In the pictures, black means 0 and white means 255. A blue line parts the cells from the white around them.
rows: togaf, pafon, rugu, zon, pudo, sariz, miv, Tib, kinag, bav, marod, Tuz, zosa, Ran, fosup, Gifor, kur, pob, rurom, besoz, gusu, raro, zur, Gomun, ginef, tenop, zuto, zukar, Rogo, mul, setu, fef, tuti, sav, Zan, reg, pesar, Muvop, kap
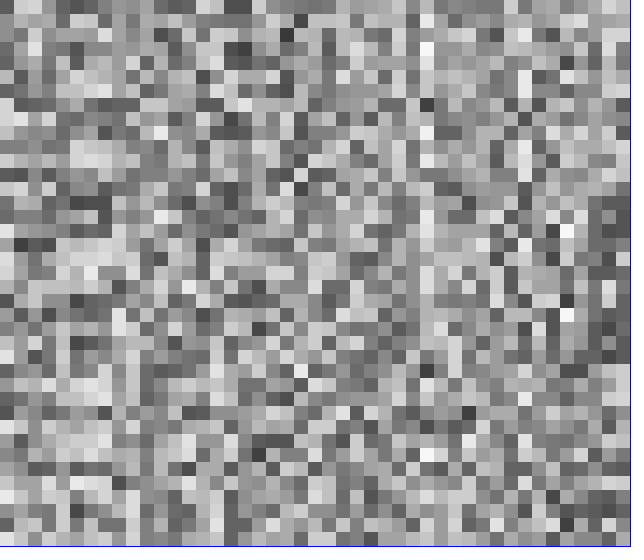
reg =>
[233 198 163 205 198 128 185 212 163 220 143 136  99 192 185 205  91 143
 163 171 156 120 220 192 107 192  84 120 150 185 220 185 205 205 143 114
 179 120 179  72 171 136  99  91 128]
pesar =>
[143 163 128 120 205  72 120 143 185 220 107 150 107  99 179 212  99 150
 128 107 185 205 143 143 114 156 107 143  99 171 143 156 198 114 163 179
 143  84 205 128  84  99  91  78  99]
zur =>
[156  91 150  78 136 114  99 114 226 114 192 114 156 136  78 114 179 171
 156 192  99 179 136 107 220 192 198  99 150 128 179 185 171 143 163  99
 185 185 136  84 247 171 114  91  99]

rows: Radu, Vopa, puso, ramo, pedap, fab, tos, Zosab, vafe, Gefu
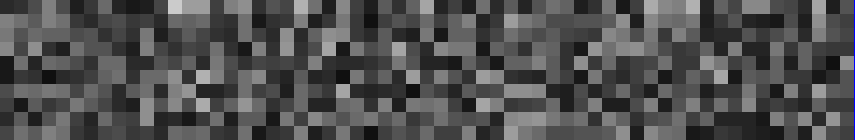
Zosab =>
[ 63  24  91  56  69 120  91  69  42  30 143  83 136  76 171  63  98 149
 106  49  69 106  36  36 106 112  49 128  30 120 112 120  63  24 165 128
  56  63  69 106  30  69 128  30  30  76 128  30  83 128  56 112  69 136
  49  63  49  36  98  56  56]
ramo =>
[136  69 143  49  30 112  83  83  49  30 128  69  49  69  63 112  49  24
 128  49 149  49  76 165  24 120  76  91 165  76  42 136 120 120  24  98
  83  49 106  98  49  24 149 112 136 143 112  76  56  63  98  36 128  36
  36 120  56  98  63  56  56]
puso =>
[120  83 106  98  98  76  83  49  69  49 120  30  63  91  69  49  42 112
  63  42 143  42  98 143 136  56  42  91  42  30 120  24  98  98  49  69
 112  91  76  91  69  63  56 136 120  76 120  56 128  91  36  42  42  83
  56  76  98  42 128  83  69]

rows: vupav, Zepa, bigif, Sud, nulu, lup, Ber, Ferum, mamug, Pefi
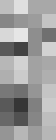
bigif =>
[216 230 142 112]
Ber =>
[120 112 149 196]
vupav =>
[190 223 168 168]

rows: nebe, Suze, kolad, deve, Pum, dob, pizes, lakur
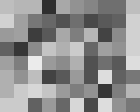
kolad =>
[154 160  61  89 168 126 182  67 139 209]
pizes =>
[176 203 215 196 154 126 146  54 126 182]
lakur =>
[203 203  97 154 103 215  73 221 146 119]
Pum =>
[160 126 235 154 139 176  81 111  89 221]
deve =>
[ 97  54 139 196 176 203 103 160 146 209]

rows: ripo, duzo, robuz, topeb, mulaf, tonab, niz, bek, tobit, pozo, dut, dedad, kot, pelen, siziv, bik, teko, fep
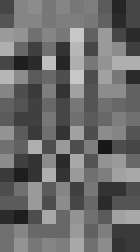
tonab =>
[183 140  91 104  78 199  78 161 120  43]
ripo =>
[ 70 133 140 120 133 120 126  91  37  70]
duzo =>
[ 84 133 133 120 126 126 120  97  43  70]
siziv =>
[ 91  91 154  78 140  70 104  43  84  84]
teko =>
[112 133 104 104 104 154  97 126  58  58]
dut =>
[112  97 175  78 154  78 126  24  78  70]

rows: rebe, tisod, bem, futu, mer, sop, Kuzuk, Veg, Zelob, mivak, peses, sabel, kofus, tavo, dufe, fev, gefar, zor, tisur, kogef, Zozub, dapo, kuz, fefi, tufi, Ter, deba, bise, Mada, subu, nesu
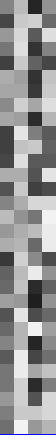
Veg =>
[138 208 166 222]
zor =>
[173 181 105 235]
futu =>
[118 222  51 132]
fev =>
[187 146 118 242]
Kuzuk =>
[166 166  57 201]
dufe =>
[132 173 215 215]
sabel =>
[ 70 222  90  90]

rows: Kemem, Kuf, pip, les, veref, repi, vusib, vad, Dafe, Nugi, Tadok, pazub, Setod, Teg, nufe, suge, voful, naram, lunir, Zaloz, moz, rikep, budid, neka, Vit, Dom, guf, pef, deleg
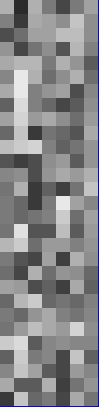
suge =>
[122 104 116 128 203 110 161]
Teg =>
[116 176  57  97  63 116 196]
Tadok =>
[189 203 211 128  97 116 148]
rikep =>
[104 182 203 104 116 104 128]
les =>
[148  70 116 142  84 182 128]

